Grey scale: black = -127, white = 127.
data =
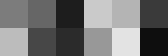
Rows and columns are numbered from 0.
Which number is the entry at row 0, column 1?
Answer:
-25
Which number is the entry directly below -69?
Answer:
-113
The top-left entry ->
-3
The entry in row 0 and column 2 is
-98

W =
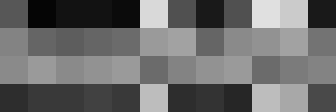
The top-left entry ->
-40
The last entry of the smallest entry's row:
-102
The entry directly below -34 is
10
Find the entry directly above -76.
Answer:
18
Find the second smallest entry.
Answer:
-116
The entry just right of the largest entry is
75
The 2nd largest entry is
89
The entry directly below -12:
3
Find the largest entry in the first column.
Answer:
10
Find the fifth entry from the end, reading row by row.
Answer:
-76
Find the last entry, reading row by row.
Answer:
-54
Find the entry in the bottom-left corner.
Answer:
-82
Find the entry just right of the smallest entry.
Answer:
-109
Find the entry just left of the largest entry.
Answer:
-47

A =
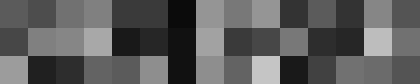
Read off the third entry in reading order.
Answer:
-14
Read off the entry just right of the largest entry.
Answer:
-102
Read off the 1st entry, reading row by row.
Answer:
-36
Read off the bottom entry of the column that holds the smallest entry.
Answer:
-110
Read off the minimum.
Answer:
-116
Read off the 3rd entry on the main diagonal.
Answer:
-82
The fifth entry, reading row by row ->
-69
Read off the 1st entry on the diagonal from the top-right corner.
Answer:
-43
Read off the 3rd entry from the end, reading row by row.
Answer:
-14
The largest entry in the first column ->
28
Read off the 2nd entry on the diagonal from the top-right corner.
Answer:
61
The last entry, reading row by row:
-43

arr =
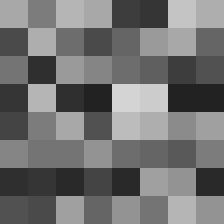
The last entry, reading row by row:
19
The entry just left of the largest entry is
-93
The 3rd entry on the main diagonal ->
26
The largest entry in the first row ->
68
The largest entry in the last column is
46
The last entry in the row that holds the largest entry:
-93
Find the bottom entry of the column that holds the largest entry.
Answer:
19
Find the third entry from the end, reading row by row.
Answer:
-11
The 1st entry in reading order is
40
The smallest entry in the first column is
-80
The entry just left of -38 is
-26
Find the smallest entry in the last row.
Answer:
-53
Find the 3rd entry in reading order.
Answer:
53
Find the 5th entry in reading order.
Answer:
-66
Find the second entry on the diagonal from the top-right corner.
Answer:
40
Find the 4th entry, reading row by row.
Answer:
40
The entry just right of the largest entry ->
76
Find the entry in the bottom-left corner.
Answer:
-46
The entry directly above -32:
26

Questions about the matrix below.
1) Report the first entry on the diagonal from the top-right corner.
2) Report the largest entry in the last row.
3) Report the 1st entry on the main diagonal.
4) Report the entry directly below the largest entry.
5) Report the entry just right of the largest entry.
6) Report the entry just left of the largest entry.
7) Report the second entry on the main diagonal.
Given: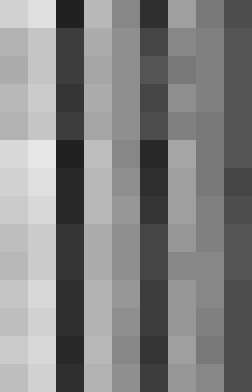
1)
-50
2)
81
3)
81
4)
95
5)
-94
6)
88
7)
69

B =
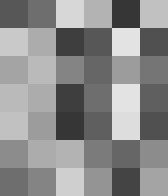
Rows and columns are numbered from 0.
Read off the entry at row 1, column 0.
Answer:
73
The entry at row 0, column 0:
-40
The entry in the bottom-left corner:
-17
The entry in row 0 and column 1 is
-17
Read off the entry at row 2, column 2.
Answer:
4
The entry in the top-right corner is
65
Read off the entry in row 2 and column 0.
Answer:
36
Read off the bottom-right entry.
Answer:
36
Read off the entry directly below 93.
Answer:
-25

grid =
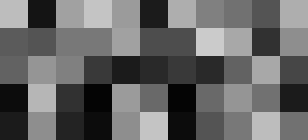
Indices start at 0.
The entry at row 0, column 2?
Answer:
33
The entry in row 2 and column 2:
0
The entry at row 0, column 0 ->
61
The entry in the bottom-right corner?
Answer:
-14
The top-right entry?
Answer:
46
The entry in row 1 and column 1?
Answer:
-43
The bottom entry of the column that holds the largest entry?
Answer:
-43
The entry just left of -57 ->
40
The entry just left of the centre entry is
-100
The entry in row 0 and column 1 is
-107
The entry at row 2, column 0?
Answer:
-29
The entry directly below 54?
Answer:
14
